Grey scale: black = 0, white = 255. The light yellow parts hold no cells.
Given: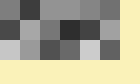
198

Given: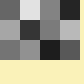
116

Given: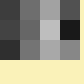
47

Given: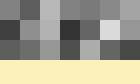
93

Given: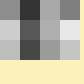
189

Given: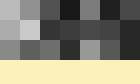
137

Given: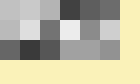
102

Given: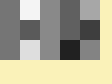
117

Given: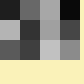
90
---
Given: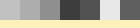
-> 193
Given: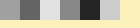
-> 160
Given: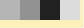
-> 181
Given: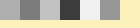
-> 174
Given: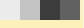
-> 235
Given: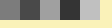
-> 124
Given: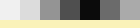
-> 240
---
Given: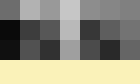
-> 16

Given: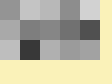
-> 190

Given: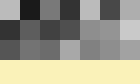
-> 85

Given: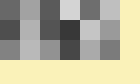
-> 130

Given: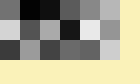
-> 59

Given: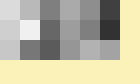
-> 199
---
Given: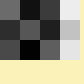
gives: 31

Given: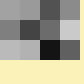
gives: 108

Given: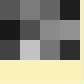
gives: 137

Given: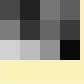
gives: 102

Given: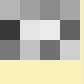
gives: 235

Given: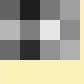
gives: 230

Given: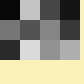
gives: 133

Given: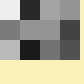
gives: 148

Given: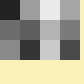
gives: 179
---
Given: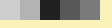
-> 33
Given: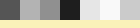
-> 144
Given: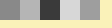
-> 58
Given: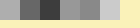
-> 61
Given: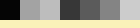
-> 189
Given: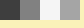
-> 245
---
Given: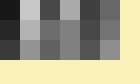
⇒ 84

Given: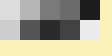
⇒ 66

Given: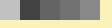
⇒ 114

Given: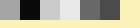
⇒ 104

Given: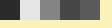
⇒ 71

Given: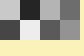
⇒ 90

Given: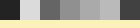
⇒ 186
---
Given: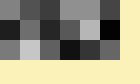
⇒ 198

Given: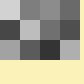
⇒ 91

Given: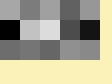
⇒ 117

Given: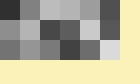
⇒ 149

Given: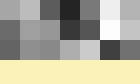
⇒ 143

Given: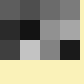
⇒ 195

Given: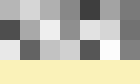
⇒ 99
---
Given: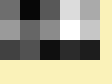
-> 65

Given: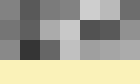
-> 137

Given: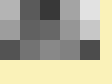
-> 83

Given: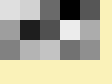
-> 129

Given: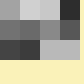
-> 68

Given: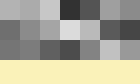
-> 117

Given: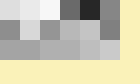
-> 164

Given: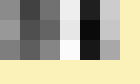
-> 126
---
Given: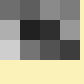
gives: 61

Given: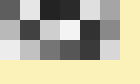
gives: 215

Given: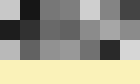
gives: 214

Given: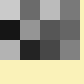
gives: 129

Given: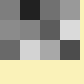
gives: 76

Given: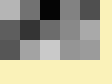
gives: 155
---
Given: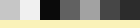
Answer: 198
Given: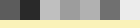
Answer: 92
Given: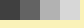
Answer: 64
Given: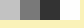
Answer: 194
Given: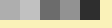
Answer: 174
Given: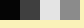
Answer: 5
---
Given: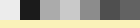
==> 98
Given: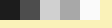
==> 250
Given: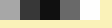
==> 254
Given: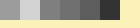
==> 51
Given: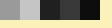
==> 12
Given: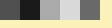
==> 105
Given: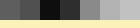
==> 193
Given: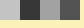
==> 82
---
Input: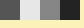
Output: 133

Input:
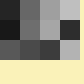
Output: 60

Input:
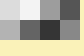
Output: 53

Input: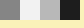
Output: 184

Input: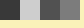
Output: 81

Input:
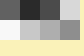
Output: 174

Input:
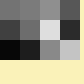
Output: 137

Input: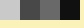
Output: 105
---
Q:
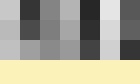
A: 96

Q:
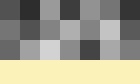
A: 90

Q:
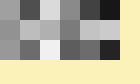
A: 203

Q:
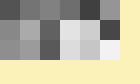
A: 71

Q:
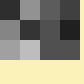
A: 32

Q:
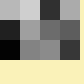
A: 93

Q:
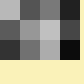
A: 70

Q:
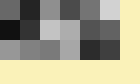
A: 98

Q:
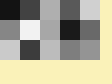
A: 105
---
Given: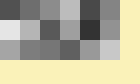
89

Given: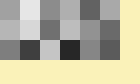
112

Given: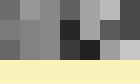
136

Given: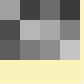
168

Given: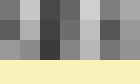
65

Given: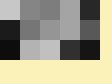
149

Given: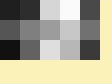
156

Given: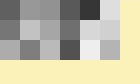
166

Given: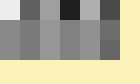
151
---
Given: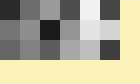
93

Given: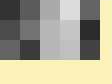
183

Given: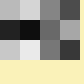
119

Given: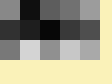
144

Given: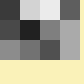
80

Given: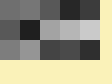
68

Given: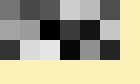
230

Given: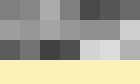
65

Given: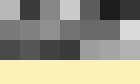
66

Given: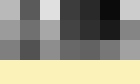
141
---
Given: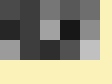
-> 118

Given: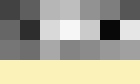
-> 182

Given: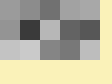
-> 113

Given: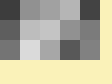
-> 161

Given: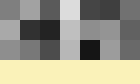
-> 90

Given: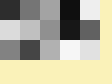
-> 163

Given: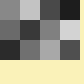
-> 73

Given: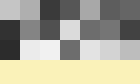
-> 58
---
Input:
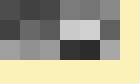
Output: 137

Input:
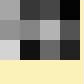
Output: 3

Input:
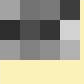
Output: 61

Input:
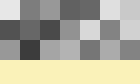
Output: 201

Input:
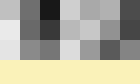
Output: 76

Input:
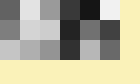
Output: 241
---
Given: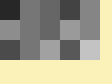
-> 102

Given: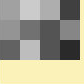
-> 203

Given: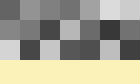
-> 162

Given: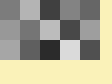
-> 64

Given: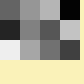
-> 150

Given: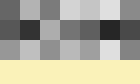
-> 197

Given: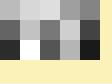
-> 222

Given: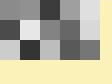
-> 60
